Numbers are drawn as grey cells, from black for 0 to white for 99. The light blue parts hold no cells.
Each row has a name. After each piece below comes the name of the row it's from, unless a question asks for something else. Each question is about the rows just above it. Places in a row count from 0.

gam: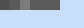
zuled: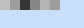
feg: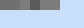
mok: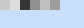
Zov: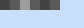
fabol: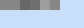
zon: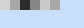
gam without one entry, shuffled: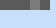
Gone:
[31]
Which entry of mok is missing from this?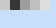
[56]
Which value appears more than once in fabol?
[52]
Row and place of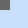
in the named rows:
fabol, 2
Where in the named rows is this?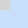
zon, 0
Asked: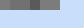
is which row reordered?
feg

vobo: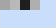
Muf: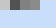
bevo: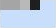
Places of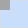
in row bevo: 0 1
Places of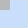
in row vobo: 1
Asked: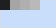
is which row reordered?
vobo
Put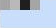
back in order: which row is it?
bevo

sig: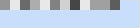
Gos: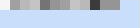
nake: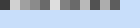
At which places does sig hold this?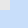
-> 1 4 8
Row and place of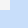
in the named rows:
Gos, 0
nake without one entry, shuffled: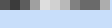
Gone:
[54]
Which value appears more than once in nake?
[41]

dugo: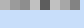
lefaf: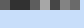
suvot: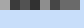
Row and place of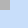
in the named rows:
dugo, 0
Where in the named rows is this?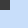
suvot, 1
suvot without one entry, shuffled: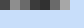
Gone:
[32]

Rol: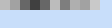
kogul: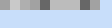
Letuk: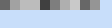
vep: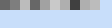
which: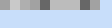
kogul
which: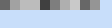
Letuk
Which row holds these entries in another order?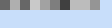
Letuk
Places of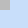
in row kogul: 5 6 7
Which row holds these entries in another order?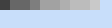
Rol
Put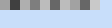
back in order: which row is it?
Rol
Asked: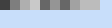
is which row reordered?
Letuk

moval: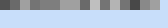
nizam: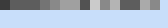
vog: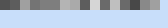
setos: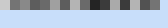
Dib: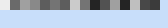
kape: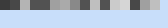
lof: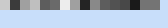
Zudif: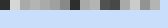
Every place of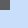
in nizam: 1 2 3 12 13
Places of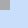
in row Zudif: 2 4 8 12
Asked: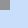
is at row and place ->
Zudif, 14
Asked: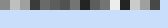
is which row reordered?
Dib

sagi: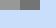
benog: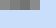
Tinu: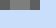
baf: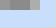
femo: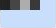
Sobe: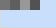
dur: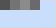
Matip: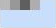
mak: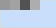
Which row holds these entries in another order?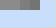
benog
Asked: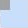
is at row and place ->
mak, 1
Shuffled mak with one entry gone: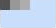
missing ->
[63]
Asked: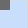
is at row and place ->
dur, 3

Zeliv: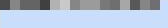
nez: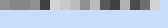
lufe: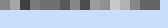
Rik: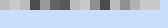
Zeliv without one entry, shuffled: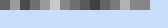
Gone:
[65]
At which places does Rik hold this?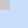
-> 1 8 14 15
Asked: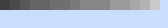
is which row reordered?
Zeliv

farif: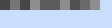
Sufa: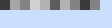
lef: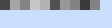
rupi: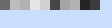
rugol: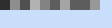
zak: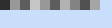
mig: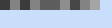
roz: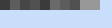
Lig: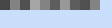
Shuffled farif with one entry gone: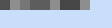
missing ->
[41]
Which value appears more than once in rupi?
[69]
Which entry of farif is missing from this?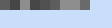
[46]

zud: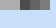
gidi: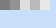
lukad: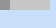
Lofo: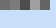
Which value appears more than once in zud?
[67]
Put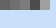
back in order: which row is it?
Lofo
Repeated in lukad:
[77]
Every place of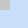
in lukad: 1 2 3 4
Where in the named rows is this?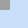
Lofo, 3
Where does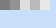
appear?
gidi

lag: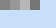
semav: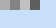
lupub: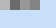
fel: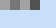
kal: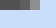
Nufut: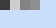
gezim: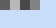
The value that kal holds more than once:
[32]
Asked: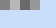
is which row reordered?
lupub
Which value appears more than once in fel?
[63]

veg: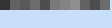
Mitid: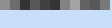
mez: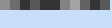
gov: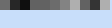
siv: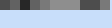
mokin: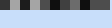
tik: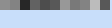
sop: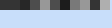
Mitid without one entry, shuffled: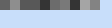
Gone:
[25]
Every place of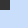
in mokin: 0
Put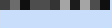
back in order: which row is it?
mokin

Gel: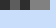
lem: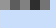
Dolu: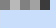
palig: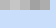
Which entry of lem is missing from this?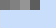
[18]
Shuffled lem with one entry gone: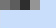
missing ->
[50]
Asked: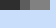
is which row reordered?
Gel
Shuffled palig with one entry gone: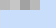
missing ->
[67]
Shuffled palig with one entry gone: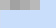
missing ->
[77]
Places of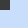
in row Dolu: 4
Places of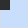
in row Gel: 0 2

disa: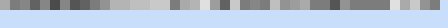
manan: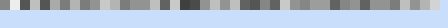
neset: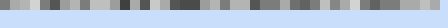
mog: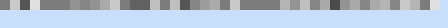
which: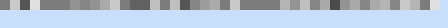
mog
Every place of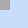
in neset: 1 13 16 28 34 40 41 43
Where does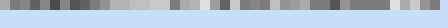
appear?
disa
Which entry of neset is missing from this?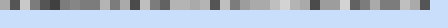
[43]
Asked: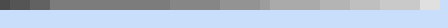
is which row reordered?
mog
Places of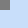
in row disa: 1 9 17 24 26 31 32 35 36 37 38 43

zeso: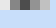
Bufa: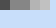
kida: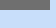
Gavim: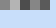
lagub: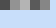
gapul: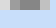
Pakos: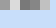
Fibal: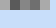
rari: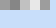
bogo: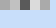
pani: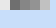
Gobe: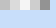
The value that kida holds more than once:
[43]
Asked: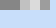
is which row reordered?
gapul
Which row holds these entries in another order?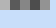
lagub
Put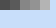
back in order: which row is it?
lagub
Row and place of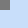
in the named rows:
Pakos, 2
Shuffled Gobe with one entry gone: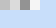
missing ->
[80]

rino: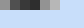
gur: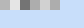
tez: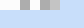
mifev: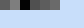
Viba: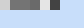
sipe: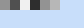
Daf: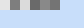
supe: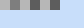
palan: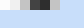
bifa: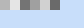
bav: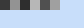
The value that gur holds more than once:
[67]
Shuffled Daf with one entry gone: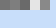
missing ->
[85]
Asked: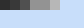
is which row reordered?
rino
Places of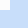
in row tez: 0 1 3

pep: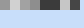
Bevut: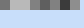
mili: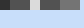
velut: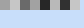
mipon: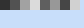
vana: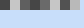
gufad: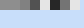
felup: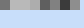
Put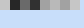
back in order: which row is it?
velut
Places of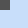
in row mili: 1 2 4 5

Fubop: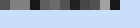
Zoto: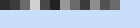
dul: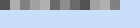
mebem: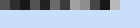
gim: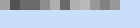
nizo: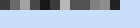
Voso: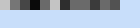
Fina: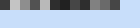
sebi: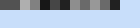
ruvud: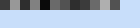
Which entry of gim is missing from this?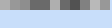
[63]
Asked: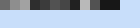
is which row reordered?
mebem
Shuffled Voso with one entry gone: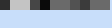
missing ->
[46]
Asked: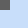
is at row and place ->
Fubop, 4
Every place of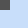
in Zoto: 10

